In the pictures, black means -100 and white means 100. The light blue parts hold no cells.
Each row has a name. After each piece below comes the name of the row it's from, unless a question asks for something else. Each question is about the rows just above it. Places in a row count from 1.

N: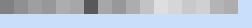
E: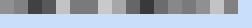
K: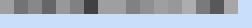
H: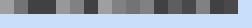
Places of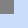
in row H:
6 9 11 15
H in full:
[ 25 -10 -49 -49  19   1 -49  25   1 -10   1 -49 -26 -43   1 -49 -43]
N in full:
[  1  13  25  19  36  31 -31  31  19  36  53  74  68  58  63  41  36]
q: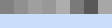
K
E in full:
[ 13   1 -49 -31  53  -4  -4  58  31 -20 -55 -15   7  -4  13  53   1]

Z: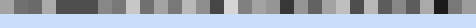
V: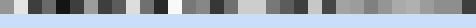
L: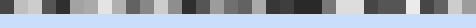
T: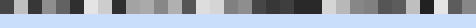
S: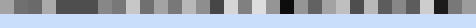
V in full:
[ 17  79 -51 -17 -84 -51  22 -51 -28  73 -12 -68  95  -6   6 -57 -12  61
  61  -6 -28 -51  56 -45  28  22   0  17  33  38  22  11  11 -51]
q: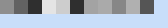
T
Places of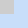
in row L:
3 12 33
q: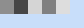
S
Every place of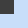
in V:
3 6 8 22 34
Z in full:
[ 28 -12 -17  33 -39 -39 -39   6  -6  56 -12  28  -6  44  11 -45  67   0
  28  17 -57  17 -23  28  50 -39  44 -28   6 -28  33 -79  -6  22]

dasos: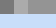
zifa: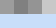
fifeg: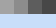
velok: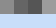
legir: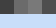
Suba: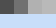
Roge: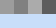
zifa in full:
[22  0 16 57]
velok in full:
[ 10 -21 -33  22]
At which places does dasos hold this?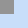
3 4
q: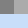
Roge
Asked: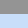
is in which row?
dasos

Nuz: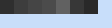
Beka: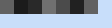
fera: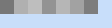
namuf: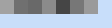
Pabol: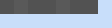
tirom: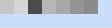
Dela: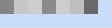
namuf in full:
[ 27 -12 -18   9 -46  -7  21]
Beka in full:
[-24 -79 -68 -12 -41 -74 -24]
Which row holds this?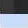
Nuz
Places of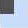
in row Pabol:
1 3 4 6 7
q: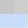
Dela
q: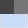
namuf

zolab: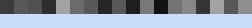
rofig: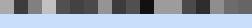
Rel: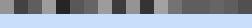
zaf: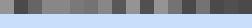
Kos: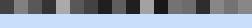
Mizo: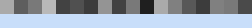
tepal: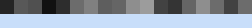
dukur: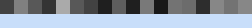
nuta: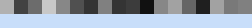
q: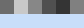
nuta
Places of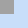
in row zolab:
5 16
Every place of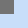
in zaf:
7 13 15
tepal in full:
[-71 -31 -37 -87 -65 -15   0 -26 -21  11  22 -48 -59 -21  11 -15 -48 -15]
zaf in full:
[ 16 -42 -21   6   6  -5 -10   6 -31  16 -37  16 -10 -42 -10 -42 -37 -42]

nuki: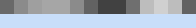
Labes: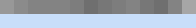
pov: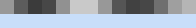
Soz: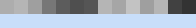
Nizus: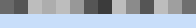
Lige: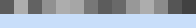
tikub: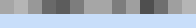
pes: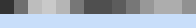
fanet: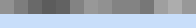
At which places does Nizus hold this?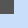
2 7 11
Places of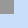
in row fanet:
7 14
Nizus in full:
[-18 -33  48  36  48  19 -33 -54  48   9 -33  48  25 -13]
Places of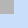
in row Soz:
2 8 12

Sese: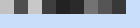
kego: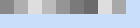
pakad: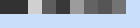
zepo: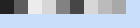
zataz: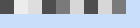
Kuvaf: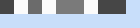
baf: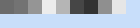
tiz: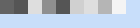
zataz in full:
[-39  85  74 -39  -4  69 -39  69  -4]
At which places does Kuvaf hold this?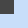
1 8 9
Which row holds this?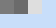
kego
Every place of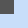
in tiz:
2 5
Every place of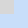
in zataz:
6 8

